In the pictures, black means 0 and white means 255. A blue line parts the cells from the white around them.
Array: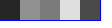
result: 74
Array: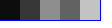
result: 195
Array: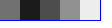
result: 237
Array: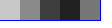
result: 118
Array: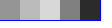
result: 43
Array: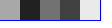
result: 234
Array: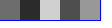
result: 152
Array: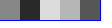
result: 86
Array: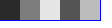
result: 188
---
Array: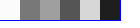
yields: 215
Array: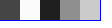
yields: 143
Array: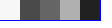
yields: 176
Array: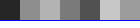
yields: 199
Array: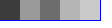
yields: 181
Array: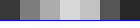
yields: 84
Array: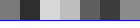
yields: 59
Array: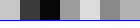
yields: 137
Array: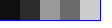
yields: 107
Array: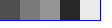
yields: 39
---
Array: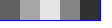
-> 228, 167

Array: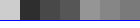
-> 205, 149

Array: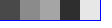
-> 231, 165

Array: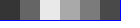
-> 233, 169

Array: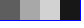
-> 210, 168

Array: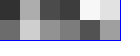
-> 247, 226

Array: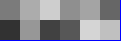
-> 213, 206

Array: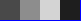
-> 212, 141

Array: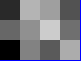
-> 204, 180
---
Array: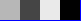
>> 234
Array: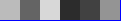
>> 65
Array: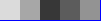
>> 92
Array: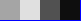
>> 81
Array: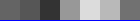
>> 185
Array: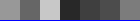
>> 76
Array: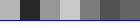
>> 82
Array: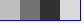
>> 49
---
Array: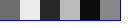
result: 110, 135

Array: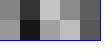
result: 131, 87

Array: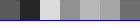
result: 90, 110

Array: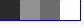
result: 42, 254

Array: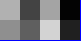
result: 177, 32

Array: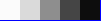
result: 251, 13

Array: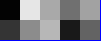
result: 3, 99

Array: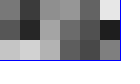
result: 120, 127
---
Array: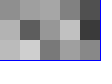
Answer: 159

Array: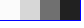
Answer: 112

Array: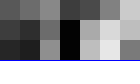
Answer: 231

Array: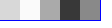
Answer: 56

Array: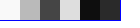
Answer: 14

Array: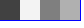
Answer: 127

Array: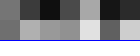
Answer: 96

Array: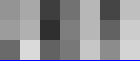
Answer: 140

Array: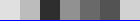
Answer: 83

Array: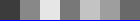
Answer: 158
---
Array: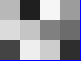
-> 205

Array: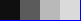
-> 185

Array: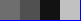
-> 18

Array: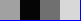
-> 112

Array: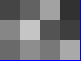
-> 120

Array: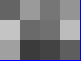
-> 67
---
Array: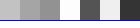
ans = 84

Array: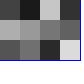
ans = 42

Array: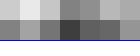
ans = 96

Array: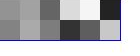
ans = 51

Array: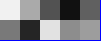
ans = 37

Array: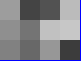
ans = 68
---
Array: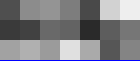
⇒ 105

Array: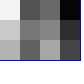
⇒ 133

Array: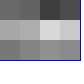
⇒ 216

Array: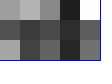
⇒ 73

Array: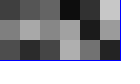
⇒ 135

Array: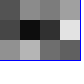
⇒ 48

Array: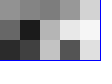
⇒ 181
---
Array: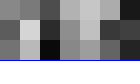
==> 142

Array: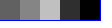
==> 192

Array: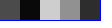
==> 206

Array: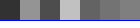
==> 193

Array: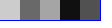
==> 165

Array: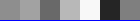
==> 184

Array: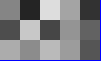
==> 70
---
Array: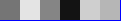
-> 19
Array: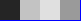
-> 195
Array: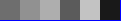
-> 91
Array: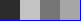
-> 195
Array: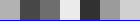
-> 49
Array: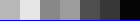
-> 78
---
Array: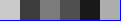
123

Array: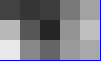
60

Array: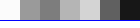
125

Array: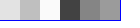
250

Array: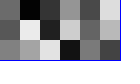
52

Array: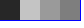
154

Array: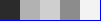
207

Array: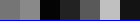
4

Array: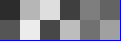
222

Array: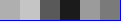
89
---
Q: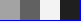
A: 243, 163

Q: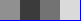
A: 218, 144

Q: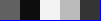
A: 243, 187

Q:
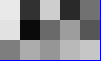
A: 233, 226

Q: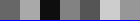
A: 205, 169

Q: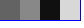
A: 216, 136

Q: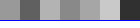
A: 201, 179

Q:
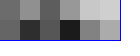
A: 207, 200

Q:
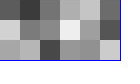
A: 238, 210
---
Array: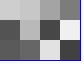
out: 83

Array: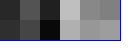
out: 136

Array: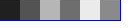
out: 235

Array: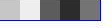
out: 116

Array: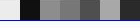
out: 79

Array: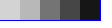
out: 22
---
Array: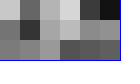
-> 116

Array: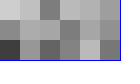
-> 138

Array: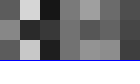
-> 135

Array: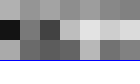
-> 19

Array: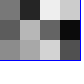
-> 92

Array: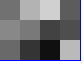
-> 136

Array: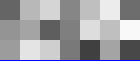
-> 148

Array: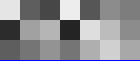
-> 44

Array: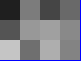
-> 84

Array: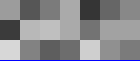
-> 59
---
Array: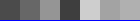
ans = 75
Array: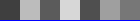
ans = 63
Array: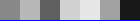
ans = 136
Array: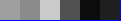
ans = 159
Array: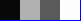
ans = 8
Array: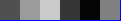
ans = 80
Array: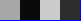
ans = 167
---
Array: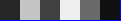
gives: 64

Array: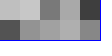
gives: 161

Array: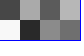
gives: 139

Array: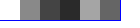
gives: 68

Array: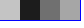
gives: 112

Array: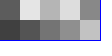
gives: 116

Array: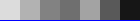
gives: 130

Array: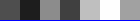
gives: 140

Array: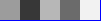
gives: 183
